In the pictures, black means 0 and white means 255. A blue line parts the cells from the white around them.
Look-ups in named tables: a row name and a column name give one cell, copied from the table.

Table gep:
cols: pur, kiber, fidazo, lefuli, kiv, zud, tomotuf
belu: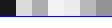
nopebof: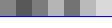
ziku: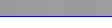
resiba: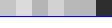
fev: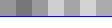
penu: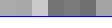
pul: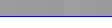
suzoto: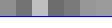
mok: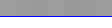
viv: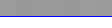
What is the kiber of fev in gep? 119
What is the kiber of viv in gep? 152
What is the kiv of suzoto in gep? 122
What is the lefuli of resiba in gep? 210
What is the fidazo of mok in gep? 154
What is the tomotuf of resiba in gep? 46

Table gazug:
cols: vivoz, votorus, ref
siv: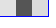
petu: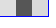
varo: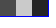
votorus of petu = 86
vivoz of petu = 223
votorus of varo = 202
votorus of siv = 85
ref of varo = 37
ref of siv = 219
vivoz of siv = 226
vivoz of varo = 75
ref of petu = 217

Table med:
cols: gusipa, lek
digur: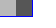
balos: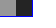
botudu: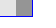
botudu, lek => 149
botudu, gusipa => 229
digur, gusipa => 185
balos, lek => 36
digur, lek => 86
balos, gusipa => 151

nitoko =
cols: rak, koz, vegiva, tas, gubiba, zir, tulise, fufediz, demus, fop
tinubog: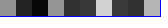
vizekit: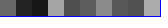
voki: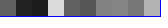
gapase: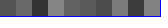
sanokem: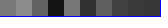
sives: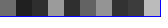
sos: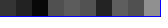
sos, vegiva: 8
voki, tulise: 130
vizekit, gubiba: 79
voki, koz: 33
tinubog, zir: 56
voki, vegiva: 28
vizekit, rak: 103
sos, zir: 82
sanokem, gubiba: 120
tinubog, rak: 148
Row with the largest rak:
tinubog

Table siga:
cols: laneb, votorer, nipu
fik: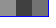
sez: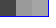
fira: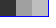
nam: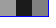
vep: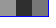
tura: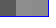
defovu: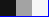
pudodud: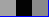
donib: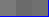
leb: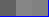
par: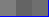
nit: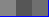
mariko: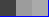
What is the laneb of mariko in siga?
65
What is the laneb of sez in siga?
69
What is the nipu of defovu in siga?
246
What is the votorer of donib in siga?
107
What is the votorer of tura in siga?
142
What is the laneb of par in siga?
126
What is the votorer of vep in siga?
47
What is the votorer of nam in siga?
27
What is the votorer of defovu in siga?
163
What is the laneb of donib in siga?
122
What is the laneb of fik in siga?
145
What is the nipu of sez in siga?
165
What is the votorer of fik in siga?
64
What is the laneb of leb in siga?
98
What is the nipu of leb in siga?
129
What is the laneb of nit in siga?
134
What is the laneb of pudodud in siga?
163
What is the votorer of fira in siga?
160
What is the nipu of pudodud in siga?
138
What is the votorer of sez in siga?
154
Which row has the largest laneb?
pudodud

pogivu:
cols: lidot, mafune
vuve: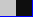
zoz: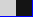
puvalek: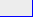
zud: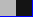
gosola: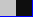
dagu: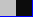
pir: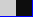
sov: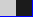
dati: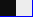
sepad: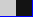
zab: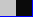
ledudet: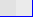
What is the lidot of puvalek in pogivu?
237
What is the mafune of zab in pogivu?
10
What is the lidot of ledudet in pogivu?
226
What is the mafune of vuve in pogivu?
14
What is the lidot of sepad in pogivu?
207
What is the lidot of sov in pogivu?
208
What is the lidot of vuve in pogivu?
201
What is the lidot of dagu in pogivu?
196
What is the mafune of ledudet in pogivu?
235
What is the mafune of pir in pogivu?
13

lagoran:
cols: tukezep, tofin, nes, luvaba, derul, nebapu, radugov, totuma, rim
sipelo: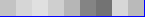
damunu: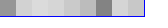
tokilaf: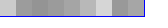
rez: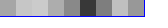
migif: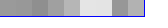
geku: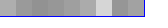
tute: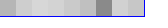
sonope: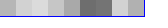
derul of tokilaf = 165
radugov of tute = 138
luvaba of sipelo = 207
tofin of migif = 152
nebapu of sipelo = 132
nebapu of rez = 56
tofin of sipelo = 214
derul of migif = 182
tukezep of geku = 174
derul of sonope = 169
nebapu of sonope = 110
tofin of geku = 154
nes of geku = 146
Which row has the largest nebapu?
migif

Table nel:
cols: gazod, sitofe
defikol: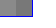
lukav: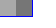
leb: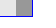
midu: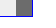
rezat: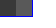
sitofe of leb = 152
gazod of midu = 238
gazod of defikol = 138
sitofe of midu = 108
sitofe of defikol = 120
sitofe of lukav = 118
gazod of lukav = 169
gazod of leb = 231
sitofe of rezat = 89
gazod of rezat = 57

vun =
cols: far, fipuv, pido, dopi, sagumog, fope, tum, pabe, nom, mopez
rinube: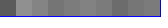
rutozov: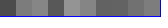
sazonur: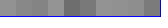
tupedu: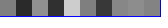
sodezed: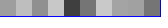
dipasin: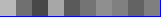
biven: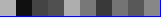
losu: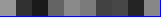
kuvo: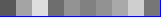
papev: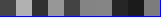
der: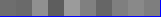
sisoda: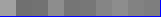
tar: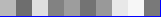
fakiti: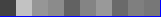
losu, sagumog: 138
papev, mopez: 124
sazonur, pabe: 145
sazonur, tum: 147
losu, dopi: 100
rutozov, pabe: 99
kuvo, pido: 222
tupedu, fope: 127
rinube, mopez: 123
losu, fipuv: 49
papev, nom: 27
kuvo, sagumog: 147
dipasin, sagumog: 90
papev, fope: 132
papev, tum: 133
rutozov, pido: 134
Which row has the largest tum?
sodezed

